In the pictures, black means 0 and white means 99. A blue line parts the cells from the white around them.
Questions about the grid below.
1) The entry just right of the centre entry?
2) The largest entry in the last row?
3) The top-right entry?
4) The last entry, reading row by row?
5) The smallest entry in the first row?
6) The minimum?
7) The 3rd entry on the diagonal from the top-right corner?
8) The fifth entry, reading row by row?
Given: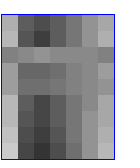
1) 50
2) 79
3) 65
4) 71
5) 30
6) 20
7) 53
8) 46

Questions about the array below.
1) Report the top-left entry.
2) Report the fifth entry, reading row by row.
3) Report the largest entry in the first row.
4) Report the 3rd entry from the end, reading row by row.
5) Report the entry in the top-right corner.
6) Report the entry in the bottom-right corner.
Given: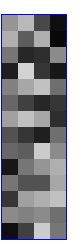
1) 58
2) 68
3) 72
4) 25
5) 6
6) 46

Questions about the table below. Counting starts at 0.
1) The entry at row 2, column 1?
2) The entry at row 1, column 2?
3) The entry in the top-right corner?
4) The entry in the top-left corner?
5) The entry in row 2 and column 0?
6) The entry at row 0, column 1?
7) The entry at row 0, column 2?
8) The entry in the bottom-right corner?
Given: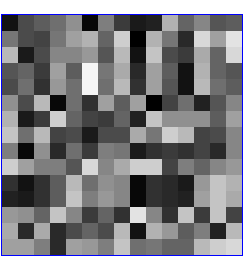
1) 10
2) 26
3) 36
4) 7
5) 72
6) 29
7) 36
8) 84

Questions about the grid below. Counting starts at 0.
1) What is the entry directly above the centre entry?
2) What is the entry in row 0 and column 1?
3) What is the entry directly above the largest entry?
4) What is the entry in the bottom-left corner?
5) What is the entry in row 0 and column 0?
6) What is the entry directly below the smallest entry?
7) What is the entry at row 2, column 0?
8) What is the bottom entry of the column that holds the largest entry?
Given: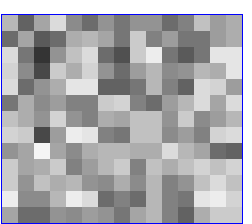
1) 82
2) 38
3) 28
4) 64
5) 71
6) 28
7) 85
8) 42

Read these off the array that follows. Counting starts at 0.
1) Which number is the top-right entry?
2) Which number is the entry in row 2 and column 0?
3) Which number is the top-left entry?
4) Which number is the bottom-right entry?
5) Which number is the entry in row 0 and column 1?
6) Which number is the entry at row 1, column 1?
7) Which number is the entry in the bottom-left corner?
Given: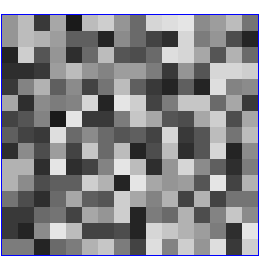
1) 45
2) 14
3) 58
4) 80
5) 73
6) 73
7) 48

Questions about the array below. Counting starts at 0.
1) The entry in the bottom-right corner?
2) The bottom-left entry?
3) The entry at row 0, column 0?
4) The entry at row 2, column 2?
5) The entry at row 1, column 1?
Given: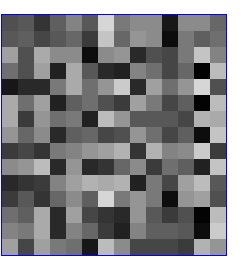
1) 58
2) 62
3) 31
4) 66
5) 37

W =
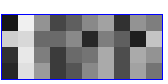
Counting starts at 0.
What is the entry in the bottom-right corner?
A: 45
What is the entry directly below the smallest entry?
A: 80
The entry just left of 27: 57
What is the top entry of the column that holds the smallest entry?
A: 9
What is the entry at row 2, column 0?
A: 19
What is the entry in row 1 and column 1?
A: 84
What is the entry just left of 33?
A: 23
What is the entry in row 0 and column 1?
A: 93
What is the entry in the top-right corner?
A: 49
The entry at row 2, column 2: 49
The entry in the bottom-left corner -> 15

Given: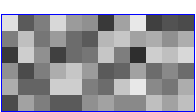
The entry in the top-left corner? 87
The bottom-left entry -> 29
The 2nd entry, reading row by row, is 35
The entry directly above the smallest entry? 63
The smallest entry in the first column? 22
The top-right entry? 29
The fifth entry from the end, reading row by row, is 53
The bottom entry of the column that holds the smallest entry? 53
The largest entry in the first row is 90
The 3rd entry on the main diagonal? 56
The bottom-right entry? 74
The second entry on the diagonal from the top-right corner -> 56
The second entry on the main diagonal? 74
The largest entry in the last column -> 84
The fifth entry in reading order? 60
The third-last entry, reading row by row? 74
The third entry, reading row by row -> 49

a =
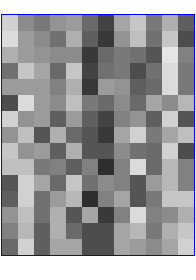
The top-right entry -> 37
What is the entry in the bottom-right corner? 81
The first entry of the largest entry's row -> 68
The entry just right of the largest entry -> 50
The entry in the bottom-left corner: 41
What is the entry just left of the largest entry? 33
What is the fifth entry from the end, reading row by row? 64
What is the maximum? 89
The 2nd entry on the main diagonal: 60
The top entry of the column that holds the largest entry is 68
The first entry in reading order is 81
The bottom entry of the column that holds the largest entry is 64
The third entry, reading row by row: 47
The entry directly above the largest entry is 77
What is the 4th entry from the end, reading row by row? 60
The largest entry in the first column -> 85
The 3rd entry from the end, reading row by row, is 54
